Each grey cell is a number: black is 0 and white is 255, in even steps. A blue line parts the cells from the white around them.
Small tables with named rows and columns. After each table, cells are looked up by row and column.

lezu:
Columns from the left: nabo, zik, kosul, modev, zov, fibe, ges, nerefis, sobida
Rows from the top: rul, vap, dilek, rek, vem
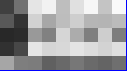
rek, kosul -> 229
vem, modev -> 96
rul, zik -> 113
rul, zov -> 190
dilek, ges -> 127
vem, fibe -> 119
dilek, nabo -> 40
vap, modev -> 167
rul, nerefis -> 196
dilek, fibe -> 172
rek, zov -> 216
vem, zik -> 126
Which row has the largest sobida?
rul

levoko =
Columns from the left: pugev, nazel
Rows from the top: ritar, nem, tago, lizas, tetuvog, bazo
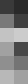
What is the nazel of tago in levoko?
204
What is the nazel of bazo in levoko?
161
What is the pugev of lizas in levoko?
161
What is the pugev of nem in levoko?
121
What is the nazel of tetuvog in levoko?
116
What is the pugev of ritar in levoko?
58

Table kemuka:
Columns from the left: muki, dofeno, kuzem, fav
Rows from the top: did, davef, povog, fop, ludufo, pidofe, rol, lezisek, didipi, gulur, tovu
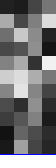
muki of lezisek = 76
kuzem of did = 69
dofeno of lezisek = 46
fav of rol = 68
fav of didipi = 27
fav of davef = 220
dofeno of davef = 72
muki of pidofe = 206
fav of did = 118
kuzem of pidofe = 173
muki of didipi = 61
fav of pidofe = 120
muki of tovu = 25

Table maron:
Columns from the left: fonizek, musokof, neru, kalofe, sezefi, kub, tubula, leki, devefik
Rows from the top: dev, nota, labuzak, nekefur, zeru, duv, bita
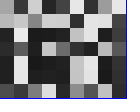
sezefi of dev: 67
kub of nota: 47
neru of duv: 31
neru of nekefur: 31
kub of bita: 141
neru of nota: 134
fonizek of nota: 184
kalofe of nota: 209
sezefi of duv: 31
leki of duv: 26
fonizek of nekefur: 43
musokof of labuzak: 234
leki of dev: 156

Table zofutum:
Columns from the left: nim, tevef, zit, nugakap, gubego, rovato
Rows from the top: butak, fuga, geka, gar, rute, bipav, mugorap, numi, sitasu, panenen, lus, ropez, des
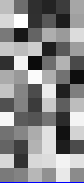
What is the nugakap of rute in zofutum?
110
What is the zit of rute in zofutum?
11
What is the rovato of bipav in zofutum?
14
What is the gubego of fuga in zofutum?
28
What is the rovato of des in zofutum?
139
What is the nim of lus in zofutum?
100
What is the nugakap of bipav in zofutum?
174
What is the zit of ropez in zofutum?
216
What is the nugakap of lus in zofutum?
226
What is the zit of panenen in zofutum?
172
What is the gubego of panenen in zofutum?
17
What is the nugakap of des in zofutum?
145
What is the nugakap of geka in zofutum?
174
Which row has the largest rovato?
sitasu

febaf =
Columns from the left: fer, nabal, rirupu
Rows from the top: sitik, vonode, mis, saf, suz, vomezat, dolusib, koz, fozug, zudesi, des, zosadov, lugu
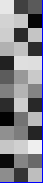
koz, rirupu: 40
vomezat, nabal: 153
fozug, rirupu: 189
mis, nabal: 42
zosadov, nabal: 133
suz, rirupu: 222
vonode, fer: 211
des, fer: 198
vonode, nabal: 201
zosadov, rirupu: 105
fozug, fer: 2
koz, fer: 43
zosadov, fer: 9
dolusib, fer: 128
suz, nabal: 223
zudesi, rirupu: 36

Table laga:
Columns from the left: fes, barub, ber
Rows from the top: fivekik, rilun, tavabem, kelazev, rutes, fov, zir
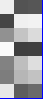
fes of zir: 231
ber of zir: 106
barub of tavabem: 196
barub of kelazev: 63
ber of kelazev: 64
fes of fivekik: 238
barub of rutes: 190
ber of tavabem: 219
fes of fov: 125
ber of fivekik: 86
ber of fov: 194
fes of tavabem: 145
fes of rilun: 69
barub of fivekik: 83
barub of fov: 182
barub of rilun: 240
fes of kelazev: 250
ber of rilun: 242
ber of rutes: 222
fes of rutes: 130
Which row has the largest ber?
rilun

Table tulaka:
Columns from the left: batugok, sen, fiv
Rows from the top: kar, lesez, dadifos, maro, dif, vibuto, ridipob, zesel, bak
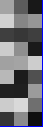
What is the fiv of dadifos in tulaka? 63
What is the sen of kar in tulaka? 92
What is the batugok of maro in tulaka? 204
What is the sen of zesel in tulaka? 217
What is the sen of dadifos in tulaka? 55
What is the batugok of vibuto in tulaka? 184
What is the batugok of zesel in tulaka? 204
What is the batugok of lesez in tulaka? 209
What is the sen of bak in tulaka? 140
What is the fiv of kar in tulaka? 24
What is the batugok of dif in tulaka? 161
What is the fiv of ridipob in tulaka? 155
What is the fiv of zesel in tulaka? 111
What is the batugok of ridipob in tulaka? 32
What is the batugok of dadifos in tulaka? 63
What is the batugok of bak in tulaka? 53
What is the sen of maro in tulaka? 143
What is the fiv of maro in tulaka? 26

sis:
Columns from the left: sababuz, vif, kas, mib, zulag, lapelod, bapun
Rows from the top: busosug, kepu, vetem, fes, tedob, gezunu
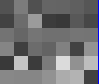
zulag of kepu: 56
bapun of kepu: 71
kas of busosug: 80
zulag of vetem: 112
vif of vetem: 102
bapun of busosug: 86
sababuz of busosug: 82
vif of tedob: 196
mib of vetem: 112
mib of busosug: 101
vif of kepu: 108
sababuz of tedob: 57
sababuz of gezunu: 136
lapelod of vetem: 117
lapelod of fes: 66
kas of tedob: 59
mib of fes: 99
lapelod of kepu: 88
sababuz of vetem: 115

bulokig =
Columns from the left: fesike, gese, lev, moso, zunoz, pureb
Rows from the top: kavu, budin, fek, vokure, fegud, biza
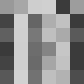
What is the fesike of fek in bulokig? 96
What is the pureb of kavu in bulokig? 157
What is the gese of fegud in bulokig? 207
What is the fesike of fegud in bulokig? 67
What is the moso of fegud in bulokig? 166
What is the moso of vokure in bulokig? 132
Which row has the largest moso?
kavu

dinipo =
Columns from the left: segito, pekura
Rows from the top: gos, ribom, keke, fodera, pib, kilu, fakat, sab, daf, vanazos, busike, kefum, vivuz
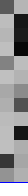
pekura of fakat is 139
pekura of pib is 189
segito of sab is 175
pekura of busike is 174
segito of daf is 187
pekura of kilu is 179
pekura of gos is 181
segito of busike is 191
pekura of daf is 182
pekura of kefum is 166
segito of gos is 90
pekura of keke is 27
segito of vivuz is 147
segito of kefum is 54
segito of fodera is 191
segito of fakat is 168
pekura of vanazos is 21

